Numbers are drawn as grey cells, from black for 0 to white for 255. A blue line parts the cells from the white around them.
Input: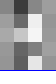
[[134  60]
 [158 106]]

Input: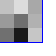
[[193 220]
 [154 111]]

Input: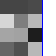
[[ 69  69]
 [214 126]]

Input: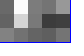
[[105 252]
 [ 99 213]]

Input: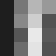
[[ 30 119]
 [ 30 136]]

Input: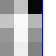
[[136 194]
 [197 250]]

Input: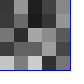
[[ 55 149]
 [ 57 106]]
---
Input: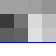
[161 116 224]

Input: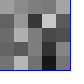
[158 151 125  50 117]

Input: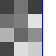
[ 64 126 142]

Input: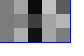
[124 129  16]

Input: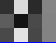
[48 20 71]

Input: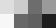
[222 104]

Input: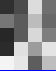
[ 48  91 216 228]
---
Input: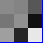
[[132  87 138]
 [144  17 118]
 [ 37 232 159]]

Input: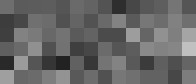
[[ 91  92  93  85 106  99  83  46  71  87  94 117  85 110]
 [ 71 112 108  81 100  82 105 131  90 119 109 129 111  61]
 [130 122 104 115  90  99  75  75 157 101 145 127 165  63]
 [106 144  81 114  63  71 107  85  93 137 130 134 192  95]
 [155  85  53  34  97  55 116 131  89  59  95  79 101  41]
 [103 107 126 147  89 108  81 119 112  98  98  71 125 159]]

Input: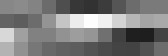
[[139 131 107  78  55  50  60  85 108 122 122 135]
 [ 93 108 148 197 236 253 241 211 182 164 169  99]
 [160 129 129 146 157 149 112  64  31  30  67 216]
 [145 119 104  97  93  83  75  68  67  81 108 179]]

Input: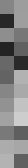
[[157 133]
 [158  39]
 [119 142]
 [ 97  35]
 [ 41 104]
 [178  99]
 [169 134]
 [194 146]
 [205 162]
 [ 95 121]
 [167 172]
 [ 96 179]]

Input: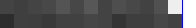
[[ 63  68  72  84  71  87  67  78  72  66  80 238  67]
 [ 63  62  57  65  65  70  67  52  62  62  71  65  45]]

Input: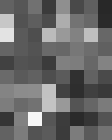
[[ 86 113  59 143  73  95  40  98]
 [ 82  94  76 173 115 104  42 199]
 [ 90  78 187 153 130 191 103 227]
 [ 90  83 106 103 119 109  96 101]
 [ 83  80  59 128 125 103 131  65]
 [ 90  97  78  91  48  98  74 106]
 [140 141 194  66  46  64  57 132]
 [106 114 195 153  84 102 123 125]
 [129 247  86  60  42  53  83  53]
 [124  83  91  59 124  90 115  98]]

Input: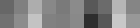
[[128 173 136 122 139  88 107 182 133 103]
 [140 195 129 126 137  46  87 200 152 113]]
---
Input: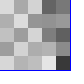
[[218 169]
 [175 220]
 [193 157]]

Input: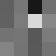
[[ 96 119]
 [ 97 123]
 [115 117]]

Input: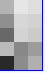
[[179 230]
 [143 215]
 [104 211]]

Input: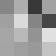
[[134 174]
 [160 218]
 [166 185]]

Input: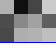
[[177  15]
 [ 76 137]
 [ 73 174]]

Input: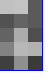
[[193 195]
 [ 82 100]
 [ 99 172]]

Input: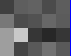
[[ 64  94]
 [120  76]
 [158 201]]

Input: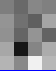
[[126 105]
 [148 113]
 [145 101]]
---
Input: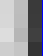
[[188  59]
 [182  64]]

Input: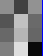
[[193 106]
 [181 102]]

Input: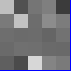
[[194 109]
 [107 108]]

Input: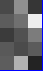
[[112 238]
 [ 81 124]]

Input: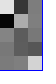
[[173 127]
 [ 92 120]]

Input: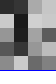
[[ 26 208]
 [ 30 163]]
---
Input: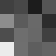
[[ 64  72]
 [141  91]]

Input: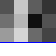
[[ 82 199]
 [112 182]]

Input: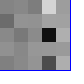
[[132 136]
 [108 147]]

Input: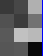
[[57 71]
 [81 60]]

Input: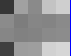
[[ 54 161]
 [139 125]]

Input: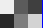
[[238  91]
 [ 40 125]]

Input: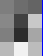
[[126 109]
 [136  65]]
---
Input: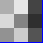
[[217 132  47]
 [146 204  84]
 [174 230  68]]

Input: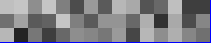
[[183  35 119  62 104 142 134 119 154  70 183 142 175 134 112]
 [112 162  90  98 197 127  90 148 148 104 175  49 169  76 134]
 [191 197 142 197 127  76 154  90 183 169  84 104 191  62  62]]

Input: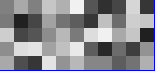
[[122  32  70 162 115  93  54 192 108 206 198]
 [206  70  85 141 184 122 221 241 169 198  32]
 [169  78  54 227 147 184 134 134  93 115 176]
 [128 169 128 198 176 241  85  48  70 214  54]
 [141 221 227 162 192 233  93  40 108  62 147]]

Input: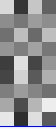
[[231  46 223  90]
 [216  54 198  98]
 [168  76 182 237]
 [141 119 156 141]
 [149 126 162 119]
 [126 156 133 112]
 [112 190 106 190]
 [ 69 210  90 175]
 [ 61 223  69 149]]

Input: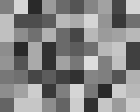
[[141  41 170  49 106  92 112 184 198  64]
 [192  77  77  92 184 170 213 148  56 112]
 [148  84 170  49 162 119 221 127 192  64]
 [119 112  70  92  64  49 133 127  84 177]
 [192 141 112 177 106  70 184 155 162 184]
 [141 162 205  56 127 213 119  41 205 184]
 [100 198 198 141 100 205  49 198 155 205]
 [127 213  41 155 106  84 133 162  70 213]]

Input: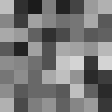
[[ 89  34 162  82 169 162 147 184]
 [191  48  27 126  34  68 155 177]
 [134  61 162 134 112 118 169  89]
 [177  74 126 147  97 134 155  55]
 [141  89 104 104  89 191  97  42]
 [141 134 112  82 198 212  55 212]
 [118 141 104 169 191 147  42  61]
 [169 155  97  48  74 118  89  97]]

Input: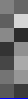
[[137  43]
 [ 89  58]
 [129 101]
 [ 51 144]
 [116 150]
 [ 70 170]
 [ 95 213]]
